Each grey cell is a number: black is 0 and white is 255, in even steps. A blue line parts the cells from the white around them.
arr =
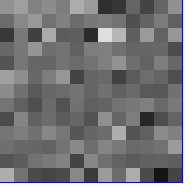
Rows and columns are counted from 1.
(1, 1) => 146
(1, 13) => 144
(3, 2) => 121
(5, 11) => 98
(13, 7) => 59
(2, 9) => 115
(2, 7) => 120
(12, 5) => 130
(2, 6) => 108
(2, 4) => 114
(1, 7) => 154
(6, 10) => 91
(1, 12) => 101
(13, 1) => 174
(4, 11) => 102
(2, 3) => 152
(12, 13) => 95
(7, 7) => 100
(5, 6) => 107
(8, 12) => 106
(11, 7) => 109
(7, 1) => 140
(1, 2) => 159
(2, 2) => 136
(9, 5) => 92
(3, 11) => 154
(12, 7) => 134
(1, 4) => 140
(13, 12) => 20
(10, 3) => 112
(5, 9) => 146
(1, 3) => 130
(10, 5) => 119
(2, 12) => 123
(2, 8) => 124
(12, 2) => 93
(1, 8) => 47
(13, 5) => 75
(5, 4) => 102

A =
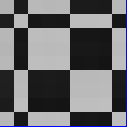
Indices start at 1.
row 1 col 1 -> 178
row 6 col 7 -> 185
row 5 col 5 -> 190
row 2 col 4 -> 24
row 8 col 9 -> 20
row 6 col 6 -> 185
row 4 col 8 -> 23
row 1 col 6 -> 27
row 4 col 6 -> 24
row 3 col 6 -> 22
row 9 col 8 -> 21
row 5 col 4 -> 189
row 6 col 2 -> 185
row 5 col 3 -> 190
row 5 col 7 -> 22
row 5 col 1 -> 184
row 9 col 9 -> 189
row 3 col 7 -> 22
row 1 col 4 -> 183
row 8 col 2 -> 190
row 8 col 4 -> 21

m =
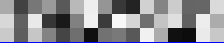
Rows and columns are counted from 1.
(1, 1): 171
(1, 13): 204
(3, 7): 15
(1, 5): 89
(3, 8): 114
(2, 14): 96
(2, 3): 233
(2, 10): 213
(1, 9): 56
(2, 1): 216
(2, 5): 25
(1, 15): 102
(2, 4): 54
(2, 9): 248
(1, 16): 218
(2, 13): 223

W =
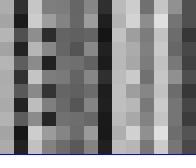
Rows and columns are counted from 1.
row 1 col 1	173
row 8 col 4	127
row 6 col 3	196
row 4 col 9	185
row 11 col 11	119
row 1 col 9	186
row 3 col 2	80
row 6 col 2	49
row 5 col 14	65
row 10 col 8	25
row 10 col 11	144
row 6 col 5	122
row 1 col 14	80
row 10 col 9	174
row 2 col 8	31
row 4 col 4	135
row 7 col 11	134
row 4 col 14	72
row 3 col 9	194
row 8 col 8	32
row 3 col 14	55
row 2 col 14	80
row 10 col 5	133
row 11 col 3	193
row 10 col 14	84
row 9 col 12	196
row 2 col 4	157
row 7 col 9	191
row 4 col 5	102
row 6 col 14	78
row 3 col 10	158
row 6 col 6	100
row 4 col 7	136
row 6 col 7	134
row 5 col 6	111

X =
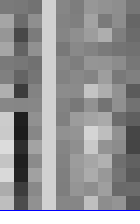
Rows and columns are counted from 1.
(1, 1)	122
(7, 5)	140
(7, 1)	175
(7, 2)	60
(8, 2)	134
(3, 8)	174
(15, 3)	145
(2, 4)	209
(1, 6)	125
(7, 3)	131
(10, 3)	135
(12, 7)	166
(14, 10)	107
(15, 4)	209
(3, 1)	150
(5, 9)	140
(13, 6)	153
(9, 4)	209
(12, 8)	177
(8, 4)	209
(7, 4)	209
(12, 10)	97
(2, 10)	102
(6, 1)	128
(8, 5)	131
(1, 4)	209
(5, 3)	113
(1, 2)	120
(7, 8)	174
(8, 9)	144
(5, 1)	122
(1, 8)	146
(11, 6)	143
